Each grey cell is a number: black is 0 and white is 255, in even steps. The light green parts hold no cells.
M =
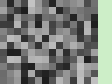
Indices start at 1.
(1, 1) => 132
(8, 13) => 87
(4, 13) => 176
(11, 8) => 53
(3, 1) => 95
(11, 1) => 108
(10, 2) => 88
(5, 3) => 74
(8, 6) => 139
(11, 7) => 34
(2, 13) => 107
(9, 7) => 175
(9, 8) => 78
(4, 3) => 181
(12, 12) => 190
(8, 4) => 116
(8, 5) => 166
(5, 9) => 138
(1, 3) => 129
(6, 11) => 145
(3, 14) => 40
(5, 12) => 49
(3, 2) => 46
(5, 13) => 182
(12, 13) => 87
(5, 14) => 72
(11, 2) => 134
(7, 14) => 81
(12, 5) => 65
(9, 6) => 182
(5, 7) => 164
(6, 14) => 59
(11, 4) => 44
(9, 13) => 32
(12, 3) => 152
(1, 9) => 138
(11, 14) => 85
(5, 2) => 100

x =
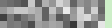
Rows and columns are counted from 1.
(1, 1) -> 117
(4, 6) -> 161
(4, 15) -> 229
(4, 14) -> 111
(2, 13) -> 132
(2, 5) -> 183
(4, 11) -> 56
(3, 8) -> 157
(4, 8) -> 166
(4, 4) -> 108
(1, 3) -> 98
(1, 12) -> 150
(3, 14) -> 160
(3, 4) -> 117
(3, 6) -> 172
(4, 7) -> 150

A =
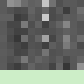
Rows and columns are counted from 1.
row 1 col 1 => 92
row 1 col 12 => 83
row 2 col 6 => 86
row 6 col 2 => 73
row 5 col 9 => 87
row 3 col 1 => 96
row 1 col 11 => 89
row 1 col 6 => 100
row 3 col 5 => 92
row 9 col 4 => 120
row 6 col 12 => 109
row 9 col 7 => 92
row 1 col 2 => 146
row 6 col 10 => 132
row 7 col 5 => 83
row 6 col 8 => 70
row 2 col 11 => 88
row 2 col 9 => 90
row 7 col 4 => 62
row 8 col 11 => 90
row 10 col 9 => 102
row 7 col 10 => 122
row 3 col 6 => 84
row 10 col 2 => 72
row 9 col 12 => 100
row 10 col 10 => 54
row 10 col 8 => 68
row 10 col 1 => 91
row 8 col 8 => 81
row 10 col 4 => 79
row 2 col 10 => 61
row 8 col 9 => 84
